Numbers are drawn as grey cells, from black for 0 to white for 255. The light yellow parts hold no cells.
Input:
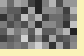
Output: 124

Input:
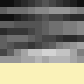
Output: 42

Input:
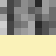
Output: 109

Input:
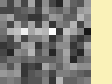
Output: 141

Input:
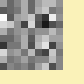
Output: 146

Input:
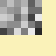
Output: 233
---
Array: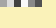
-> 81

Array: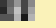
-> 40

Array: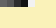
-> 46

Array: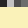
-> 79

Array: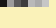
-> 60

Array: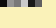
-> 25

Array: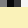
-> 55
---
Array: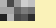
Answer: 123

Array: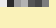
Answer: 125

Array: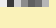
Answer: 140

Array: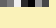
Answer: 99

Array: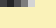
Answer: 80

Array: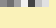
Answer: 163

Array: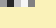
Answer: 156

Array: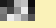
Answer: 125

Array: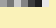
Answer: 132

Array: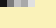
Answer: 169
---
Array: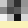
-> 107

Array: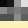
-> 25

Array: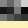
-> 102

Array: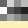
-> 212

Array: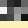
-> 45

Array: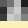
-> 117

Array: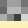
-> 159

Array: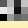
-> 183

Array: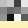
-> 204

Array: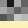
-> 24
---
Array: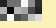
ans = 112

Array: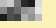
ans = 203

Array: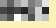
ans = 97

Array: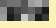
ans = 114

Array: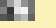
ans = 160

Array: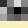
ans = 134

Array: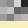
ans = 140
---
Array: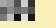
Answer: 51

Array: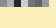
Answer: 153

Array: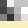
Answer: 196

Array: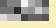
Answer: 85

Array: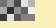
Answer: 183

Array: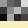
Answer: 216
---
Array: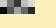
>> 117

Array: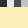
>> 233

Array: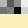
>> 88

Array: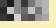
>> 28

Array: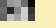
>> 150

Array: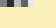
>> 45

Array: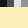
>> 80

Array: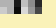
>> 178

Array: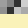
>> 130

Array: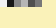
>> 23
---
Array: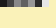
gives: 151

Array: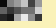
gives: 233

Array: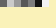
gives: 125

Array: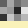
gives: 199

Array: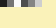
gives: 77

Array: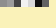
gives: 216

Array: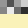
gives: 233
